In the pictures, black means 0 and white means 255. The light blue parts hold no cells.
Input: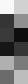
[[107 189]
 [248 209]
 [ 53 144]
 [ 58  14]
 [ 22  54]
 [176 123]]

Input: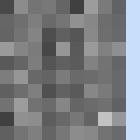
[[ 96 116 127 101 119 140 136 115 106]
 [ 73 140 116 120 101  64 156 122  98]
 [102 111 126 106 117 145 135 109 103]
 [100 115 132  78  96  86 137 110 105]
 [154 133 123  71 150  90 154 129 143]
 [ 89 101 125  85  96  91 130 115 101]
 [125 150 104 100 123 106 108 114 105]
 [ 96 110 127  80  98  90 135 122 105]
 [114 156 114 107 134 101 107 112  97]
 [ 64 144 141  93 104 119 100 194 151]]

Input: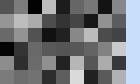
[[123 109 114  45  94 218  33  90 177]
 [ 84 124   2 189  28 102 119  19 135]
 [149 189 171  77  52  69  23 146  92]
 [105 147  82  17  33 136 188  76  67]
 [  5  52 105  89  85  87 100 130 202]
 [141  46 107 144  34 182  86 172  56]]

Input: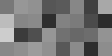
[[136 143 156 144  88 139  46 141]
 [120 151 145  86  90 135  64 168]
 [188 134 138  46 130 123  75  44]
 [205  59  79 150 113 104 109 147]]

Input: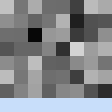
[[ 96 131 162  96 134 141  82  44]
 [193 118 172 109 108  64 187 170]
 [143 127 100 117 179  31  81  85]
 [110 109   7 151 156  58  80 143]
 [ 84 102 102 132  48 211 157 177]
 [140 123 190  98  96 138 154 116]
 [188 119 165 110 113  62 178 164]]

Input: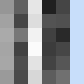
[[154  74 215  93 112]
 [150  96 230  32  69]
 [162  69 221  83  80]
 [170 119 242  65  41]
 [165  66 251  60  70]
 [167  78 227  67  86]]
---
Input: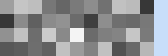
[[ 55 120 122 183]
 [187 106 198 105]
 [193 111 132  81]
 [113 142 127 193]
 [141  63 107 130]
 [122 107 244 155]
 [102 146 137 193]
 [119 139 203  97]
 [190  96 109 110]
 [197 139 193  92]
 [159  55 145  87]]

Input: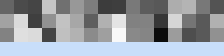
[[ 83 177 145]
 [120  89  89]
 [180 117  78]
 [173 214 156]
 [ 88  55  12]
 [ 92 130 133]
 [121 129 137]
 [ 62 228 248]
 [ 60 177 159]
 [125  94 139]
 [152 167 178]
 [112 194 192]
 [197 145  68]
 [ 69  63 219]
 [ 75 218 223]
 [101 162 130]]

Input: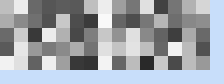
[[214 142 105  81 153]
 [178 136 170 187 188]
 [117 110  62 241  74]
 [ 66 182  99 103 200]
 [224 119 137 189  41]
 [118  77 224 227 188]
 [158 101 146 195 102]
 [237 249 199 224 243]
 [191  59 126 115  51]
 [ 89  77  72 172  56]
 [ 92 200 177 138 159]
 [ 86  81 236 122 238]
 [105 112  57 153  98]
 [236 138 203 230 224]
 [190 172 106  90 242]]

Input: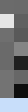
[[106  96  89 133  32 103  14]
 [107 229 111 106 106 115 115]]

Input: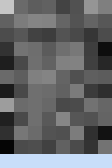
[[127  87  76  14  39  92  46 102 100  18 115]
 [149 100  54  62  64  95  59 114  82  48  51]
 [ 81  83  73 120 130  80 123  75  86 124  75]
 [ 67 101  83 111 129 100  97  73 134  80  97]
 [ 97 131  61  91  98 132 108 104  89  83  65]
 [ 93 133  66 110 111 128 111 111 111 107  78]
 [106 124  87 115  73  94  73 107  74 119  75]
 [198  97  76  50  30 106  27 157  32  48   5]]

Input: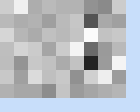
[[204 160 200 185 244 156 181]
 [138 169 194 154 155 238 174]
 [146  84 251 106  35 208 165]
 [179 198 196 244 194 145 155]
 [179 186 185 203 171 200 196]
 [186 159 192 165 193 191 141]
 [173 178 171 203 200 219 167]
 [240 173 182 212 148 160 167]
 [205 185 214 190 189 200 177]]

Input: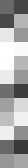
[[ 70 181 150 250 183 152  61 218 240 142  56 166]
 [104  72 232 255 254 235 110 160 190 238 103 151]]

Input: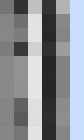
[[179 136 133 157 129 129 129 140 142 134]
 [ 52  42  40  49  38  39  38  43  45  41]
 [192 226 228 209 230 230 230 223 222 227]
 [ 50 111 125  57 146 146 144  97  90 118]
 [117 133 135 125 137 137 137 132 132 134]]

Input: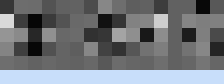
[[ 88 128  74  36 102]
 [  8 126 127 135 117]
 [ 97 133  28 115 102]
 [ 97  97  97  97  97]
 [ 61 206 141 126 110]
 [ 97 133  24 114 100]
 [ 94 130 143  86 102]
 [110  53 164  50 108]
 [135  17  54  66  88]
 [ 76 108  49 135 104]
 [ 98 105 107  94  98]
 [ 97  83 104 100 100]
 [ 83  59 144  81 104]
 [108   6  39   7  98]
 [109  61 138  63 105]
 [ 55 217 149 132 110]]
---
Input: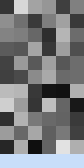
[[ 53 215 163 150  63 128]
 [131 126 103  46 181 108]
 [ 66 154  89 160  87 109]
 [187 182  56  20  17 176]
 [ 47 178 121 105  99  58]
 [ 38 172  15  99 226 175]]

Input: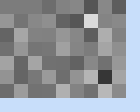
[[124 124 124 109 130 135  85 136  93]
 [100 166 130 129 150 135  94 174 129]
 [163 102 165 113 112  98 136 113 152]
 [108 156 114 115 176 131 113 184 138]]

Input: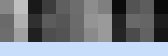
[[136 191  25  61  95 109 141 127  12  83  93  10]
 [109 160  32  78  83 106 138 154  37  75  98  21]]

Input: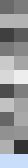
[[106 123]
 [ 63  91]
 [202 165]
 [ 76 125]
 [102 169]
 [176  50]]

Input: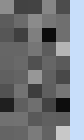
[[142  66  67 134  76]
 [ 86  63 127  12 111]
 [101 105  80 102  90]
 [ 82 115  61  95 118]
 [113 114  89  96  94]]

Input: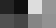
[[ 36  15 221 150]]

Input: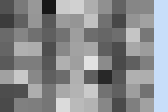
[[ 82 122 152  23 203 209 174 144  99 134 135]
 [106 133 112  95 114 158 109 102 110 197 119]
 [ 90 125 125  87 176 159 226 139  73  95 127]
 [ 77  79 174 119 169 179 202 114  96 158 114]]
